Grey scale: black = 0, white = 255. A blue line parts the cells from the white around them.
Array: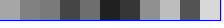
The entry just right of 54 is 144
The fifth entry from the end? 54
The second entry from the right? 83

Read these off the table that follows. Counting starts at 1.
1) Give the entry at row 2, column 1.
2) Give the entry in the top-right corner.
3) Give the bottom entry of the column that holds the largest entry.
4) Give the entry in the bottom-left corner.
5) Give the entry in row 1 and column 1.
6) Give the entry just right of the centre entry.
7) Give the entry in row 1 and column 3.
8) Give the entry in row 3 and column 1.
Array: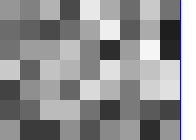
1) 108
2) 114
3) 45
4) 150
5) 150
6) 224
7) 179
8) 114

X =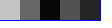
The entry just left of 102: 196
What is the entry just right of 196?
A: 102
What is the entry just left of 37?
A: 82

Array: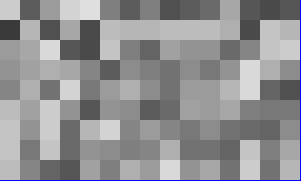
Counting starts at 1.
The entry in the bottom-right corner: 182
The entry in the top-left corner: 204
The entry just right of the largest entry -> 127
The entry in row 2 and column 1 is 58
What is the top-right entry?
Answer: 86
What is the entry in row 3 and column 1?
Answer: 155
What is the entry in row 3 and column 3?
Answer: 217
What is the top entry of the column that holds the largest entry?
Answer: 223
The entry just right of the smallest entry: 182
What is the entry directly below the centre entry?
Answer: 92
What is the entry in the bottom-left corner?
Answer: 188
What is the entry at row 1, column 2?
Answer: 92
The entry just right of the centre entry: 114
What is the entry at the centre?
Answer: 140
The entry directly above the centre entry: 127
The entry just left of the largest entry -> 211
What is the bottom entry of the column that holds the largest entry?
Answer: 161
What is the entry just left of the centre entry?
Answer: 175
